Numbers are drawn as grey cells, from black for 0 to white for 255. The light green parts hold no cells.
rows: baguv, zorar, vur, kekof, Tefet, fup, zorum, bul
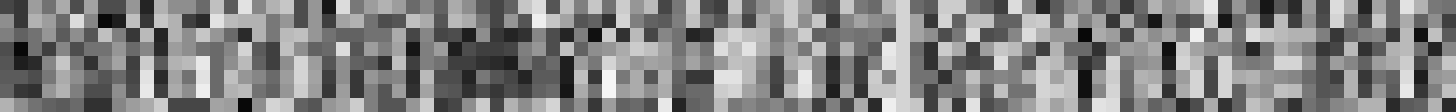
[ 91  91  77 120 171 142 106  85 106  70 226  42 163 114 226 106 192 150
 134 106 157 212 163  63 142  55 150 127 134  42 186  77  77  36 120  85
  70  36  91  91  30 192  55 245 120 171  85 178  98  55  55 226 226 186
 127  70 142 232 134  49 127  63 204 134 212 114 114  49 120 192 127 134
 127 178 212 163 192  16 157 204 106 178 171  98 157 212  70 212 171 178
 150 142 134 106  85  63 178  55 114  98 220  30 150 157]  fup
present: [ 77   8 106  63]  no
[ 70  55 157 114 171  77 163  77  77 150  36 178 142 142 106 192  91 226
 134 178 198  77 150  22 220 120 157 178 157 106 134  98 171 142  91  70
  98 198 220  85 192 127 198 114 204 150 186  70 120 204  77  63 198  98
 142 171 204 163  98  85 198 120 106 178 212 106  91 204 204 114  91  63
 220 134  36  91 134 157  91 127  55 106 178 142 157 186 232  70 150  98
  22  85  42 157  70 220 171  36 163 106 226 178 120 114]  baguv
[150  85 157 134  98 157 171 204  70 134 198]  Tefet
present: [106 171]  yes
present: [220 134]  yes
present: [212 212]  yes

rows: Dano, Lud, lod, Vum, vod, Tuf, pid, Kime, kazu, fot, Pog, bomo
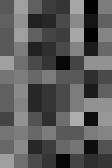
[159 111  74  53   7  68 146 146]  vod
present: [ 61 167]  yes

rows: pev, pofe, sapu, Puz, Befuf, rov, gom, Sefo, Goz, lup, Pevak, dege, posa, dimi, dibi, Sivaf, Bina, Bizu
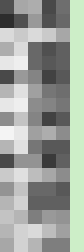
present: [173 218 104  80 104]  no
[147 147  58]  dege
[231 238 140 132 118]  Sefo
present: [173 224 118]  no
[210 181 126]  Bizu
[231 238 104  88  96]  Befuf

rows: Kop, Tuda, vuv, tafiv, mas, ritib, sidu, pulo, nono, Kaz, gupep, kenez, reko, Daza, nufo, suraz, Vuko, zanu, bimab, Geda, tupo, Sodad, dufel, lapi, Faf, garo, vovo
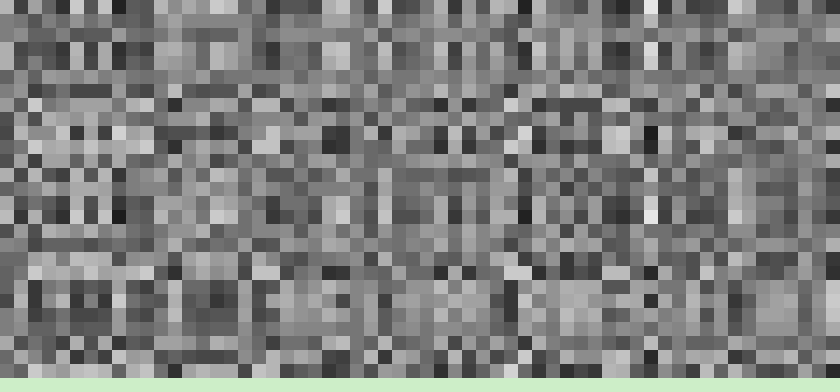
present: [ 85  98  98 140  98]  no
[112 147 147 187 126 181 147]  tupo
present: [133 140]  yes
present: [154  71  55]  no

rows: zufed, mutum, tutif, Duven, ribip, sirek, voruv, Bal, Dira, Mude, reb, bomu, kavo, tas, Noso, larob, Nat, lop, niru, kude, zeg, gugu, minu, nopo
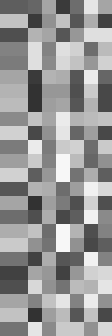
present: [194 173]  no
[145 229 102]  Mude

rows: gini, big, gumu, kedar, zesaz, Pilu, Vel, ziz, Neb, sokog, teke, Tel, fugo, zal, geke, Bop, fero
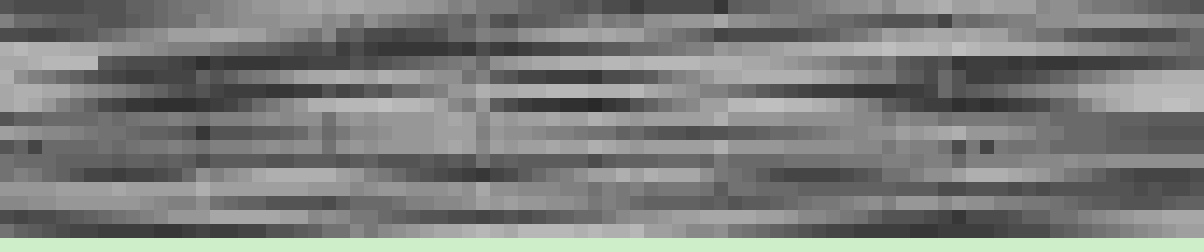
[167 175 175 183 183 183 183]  Vel
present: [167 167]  yes
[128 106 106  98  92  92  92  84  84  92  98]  big
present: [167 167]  yes
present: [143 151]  yes

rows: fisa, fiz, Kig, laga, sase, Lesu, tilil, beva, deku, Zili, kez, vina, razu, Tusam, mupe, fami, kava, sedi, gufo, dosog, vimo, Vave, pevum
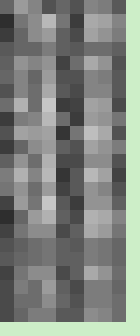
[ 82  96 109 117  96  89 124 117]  sedi
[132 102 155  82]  Lesu
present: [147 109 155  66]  yes
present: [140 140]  yes
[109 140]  Vave
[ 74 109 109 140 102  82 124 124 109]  Vave

